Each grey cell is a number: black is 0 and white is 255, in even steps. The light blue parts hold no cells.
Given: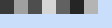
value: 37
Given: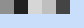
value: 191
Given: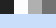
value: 176
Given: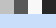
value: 248
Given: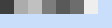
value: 109
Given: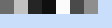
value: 74
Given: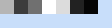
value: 34
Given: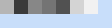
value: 212
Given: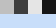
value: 229
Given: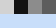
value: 140
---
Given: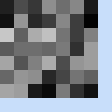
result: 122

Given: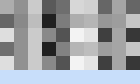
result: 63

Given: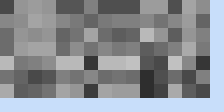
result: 170

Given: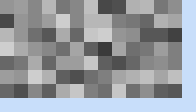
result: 142

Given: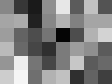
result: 47

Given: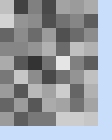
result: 205

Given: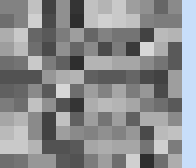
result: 46

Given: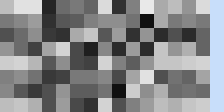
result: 176
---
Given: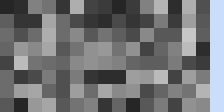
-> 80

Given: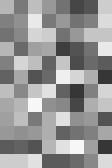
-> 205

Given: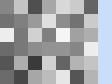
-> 100

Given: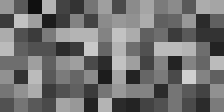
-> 165

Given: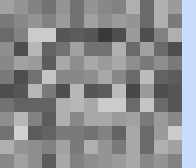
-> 155

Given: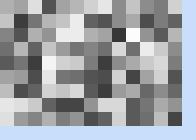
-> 209
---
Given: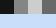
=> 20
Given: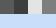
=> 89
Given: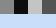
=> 136
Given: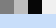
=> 125
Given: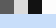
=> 91
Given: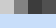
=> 204
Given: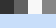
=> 49
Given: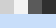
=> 208
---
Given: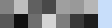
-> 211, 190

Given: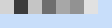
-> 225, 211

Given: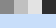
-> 227, 192

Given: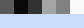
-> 250, 166

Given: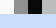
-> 250, 188

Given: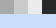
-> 236, 202

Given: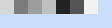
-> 242, 214

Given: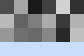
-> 210, 192

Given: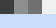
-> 240, 142

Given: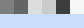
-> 246, 221
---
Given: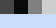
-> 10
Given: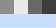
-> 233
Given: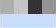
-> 197
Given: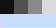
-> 81
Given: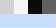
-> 245
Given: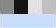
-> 20
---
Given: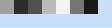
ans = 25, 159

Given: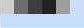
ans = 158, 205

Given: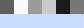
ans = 120, 95

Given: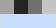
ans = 197, 163

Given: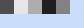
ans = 130, 78

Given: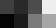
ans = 238, 5
